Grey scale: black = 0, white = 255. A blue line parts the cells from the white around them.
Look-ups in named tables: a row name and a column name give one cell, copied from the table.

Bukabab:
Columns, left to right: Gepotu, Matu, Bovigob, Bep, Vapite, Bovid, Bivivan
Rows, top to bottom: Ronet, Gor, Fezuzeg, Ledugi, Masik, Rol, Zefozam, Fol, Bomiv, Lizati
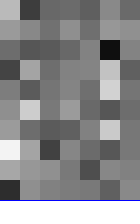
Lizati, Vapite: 121
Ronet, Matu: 61
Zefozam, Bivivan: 119
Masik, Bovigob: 117
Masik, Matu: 91
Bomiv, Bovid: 135
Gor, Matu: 136
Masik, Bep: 132
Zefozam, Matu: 109
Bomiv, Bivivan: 129
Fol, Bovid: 87
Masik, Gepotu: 125
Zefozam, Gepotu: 155
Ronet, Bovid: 137

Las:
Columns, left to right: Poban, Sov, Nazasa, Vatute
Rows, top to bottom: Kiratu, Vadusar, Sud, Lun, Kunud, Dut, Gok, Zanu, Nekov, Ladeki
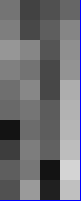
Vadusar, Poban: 126
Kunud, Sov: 135
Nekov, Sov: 119
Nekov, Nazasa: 19
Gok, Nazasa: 93
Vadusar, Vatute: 133
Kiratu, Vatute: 102
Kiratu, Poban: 116
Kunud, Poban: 111
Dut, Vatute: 178
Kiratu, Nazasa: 80
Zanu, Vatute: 189
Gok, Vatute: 181
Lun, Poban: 128

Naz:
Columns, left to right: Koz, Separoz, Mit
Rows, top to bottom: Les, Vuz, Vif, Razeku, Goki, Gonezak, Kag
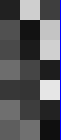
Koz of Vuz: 80
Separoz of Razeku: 69
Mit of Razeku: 29
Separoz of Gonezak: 61
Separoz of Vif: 27
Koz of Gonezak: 111
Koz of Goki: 55
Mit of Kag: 15
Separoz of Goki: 52
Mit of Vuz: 196
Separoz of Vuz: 18
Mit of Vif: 208
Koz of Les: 33
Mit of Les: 62

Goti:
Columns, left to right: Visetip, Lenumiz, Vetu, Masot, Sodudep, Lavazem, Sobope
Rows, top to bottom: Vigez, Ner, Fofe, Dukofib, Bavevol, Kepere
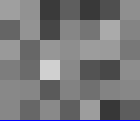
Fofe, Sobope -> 120
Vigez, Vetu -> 58
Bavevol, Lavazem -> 131
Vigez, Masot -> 94
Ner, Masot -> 134
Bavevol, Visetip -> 136
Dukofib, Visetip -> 125
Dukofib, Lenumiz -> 107
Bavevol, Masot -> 130
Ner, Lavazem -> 170
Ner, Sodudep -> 117

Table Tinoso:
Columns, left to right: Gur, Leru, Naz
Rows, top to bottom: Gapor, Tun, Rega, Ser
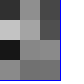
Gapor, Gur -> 48
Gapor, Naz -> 71
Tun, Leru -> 164
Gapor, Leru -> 143
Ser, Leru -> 113
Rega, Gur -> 22
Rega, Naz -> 138
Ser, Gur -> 138
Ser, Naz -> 114
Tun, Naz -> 79
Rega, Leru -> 135
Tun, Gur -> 195
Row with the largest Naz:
Rega

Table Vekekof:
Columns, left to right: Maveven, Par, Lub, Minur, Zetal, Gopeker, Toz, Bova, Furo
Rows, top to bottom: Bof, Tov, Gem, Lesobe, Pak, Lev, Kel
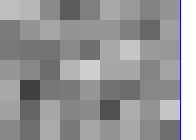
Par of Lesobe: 134
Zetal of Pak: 150
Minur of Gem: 138
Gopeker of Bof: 168
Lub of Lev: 166
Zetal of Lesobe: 207
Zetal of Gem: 111
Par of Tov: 148
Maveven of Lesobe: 150
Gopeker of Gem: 168
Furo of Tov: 159
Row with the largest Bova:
Gem

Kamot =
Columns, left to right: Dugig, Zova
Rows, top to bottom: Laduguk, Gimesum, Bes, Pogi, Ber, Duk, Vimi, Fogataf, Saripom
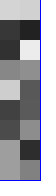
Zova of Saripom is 129
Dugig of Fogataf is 158
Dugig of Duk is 65
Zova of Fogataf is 45
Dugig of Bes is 49
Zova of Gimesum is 34
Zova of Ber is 88
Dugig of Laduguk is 212
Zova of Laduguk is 209
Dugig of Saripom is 158
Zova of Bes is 236
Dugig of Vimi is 75
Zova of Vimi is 141
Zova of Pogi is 143
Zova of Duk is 90
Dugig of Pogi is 135
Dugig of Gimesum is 55
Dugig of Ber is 206
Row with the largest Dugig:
Laduguk

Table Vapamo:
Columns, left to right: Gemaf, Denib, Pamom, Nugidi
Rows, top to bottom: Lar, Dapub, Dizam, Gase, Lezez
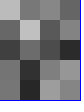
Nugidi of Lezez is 133
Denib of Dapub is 192
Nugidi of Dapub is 131
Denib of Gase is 49
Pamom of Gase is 127
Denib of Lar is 120
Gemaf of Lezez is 118
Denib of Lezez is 39
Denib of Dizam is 108
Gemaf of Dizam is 64
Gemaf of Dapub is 103
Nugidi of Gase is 150
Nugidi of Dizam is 43

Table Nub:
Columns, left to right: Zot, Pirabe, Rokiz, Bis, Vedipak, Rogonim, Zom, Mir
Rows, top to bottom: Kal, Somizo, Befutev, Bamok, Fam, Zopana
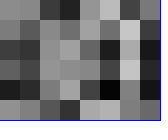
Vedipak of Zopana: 169
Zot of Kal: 140
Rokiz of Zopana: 86
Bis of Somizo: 111
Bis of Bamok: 141
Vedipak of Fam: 66
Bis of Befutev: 160
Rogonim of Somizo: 111
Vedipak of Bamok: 135
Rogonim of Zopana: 178
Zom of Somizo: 198
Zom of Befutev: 171
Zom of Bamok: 196

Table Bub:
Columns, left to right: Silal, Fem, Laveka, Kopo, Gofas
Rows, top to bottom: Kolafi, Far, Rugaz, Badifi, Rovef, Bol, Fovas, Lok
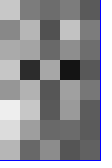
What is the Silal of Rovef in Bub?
150
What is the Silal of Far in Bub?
136
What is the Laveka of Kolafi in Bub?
109
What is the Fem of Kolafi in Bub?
124
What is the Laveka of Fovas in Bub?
105
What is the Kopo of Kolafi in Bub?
124
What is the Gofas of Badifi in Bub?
88
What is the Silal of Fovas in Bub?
220

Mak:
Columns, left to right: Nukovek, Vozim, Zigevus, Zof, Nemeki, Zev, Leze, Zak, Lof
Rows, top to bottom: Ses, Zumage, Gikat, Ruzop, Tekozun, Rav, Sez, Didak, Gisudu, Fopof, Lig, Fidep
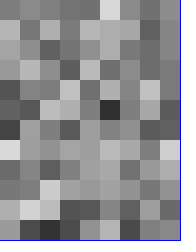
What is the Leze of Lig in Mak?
96
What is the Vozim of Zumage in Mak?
119
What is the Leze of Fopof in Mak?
146
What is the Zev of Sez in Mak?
130
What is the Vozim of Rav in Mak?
88
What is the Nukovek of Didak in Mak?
217
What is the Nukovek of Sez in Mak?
68
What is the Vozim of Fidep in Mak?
75
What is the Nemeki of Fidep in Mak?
145
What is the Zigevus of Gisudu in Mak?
94
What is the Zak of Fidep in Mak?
128
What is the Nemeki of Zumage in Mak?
182
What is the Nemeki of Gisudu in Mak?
160
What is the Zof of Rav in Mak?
175
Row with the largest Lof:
Didak

